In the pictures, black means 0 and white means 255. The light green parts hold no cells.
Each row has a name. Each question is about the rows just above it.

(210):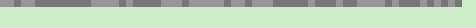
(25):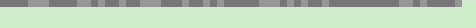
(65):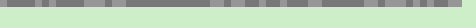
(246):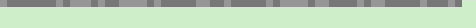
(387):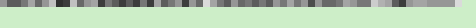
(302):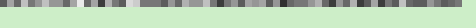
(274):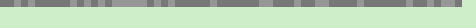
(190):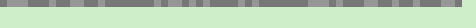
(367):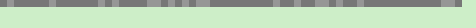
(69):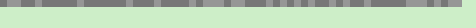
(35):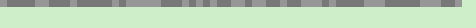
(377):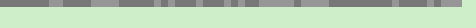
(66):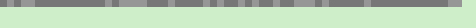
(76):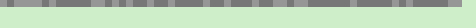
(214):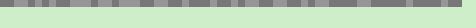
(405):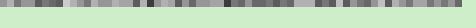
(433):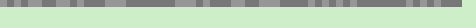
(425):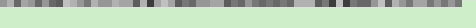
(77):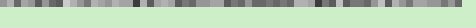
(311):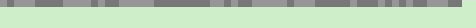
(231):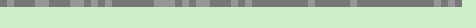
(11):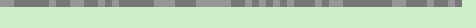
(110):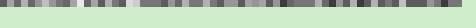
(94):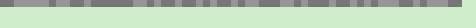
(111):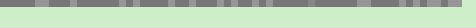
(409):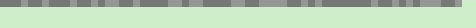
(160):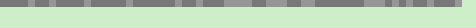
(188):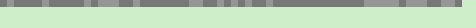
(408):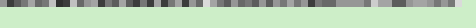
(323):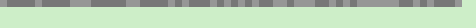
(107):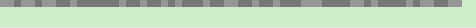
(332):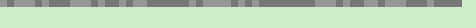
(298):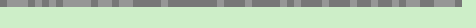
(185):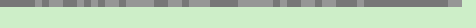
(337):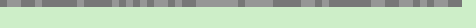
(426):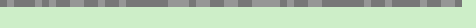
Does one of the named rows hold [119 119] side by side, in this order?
yes
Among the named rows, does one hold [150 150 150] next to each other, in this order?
yes
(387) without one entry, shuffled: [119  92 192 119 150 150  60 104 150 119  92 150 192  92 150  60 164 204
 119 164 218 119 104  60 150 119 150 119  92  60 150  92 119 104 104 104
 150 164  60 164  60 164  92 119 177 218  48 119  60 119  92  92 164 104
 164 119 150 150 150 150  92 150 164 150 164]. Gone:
[76]
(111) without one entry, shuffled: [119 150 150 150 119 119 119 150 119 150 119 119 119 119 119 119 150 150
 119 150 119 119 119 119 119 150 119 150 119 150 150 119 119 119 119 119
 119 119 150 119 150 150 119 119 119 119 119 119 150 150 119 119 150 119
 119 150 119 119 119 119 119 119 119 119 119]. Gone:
[134]
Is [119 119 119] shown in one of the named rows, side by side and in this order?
yes

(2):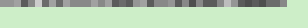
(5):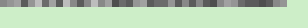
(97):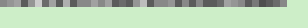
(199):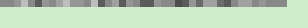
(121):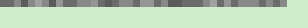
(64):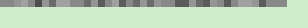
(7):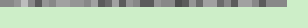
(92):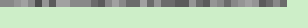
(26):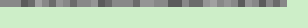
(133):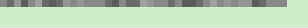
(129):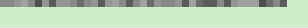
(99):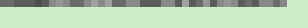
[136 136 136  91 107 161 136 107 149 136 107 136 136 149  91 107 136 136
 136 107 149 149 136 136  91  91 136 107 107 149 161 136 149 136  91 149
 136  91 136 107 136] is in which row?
(26)
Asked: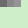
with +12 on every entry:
[119 148 161]
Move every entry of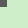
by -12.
[79]
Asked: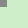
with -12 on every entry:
[124]
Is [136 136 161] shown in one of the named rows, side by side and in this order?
yes
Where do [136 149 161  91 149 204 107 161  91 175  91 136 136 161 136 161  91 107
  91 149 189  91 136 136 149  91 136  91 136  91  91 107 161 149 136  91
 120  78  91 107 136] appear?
(97)
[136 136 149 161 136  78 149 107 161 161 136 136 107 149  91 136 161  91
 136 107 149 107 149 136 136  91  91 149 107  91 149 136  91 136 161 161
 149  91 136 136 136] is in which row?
(64)

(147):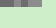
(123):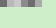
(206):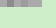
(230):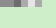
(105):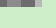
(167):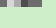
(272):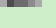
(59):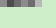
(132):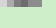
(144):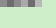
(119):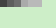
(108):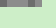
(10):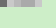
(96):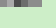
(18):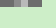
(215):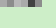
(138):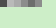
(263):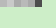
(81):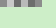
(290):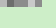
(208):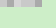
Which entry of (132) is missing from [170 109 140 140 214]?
[125]
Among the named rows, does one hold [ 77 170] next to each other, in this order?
no
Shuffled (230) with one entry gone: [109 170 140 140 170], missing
[229]
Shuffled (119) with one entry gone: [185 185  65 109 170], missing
[93]
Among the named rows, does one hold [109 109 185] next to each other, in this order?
yes
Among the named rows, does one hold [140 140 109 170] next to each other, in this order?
yes
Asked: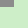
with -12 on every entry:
[128 128]

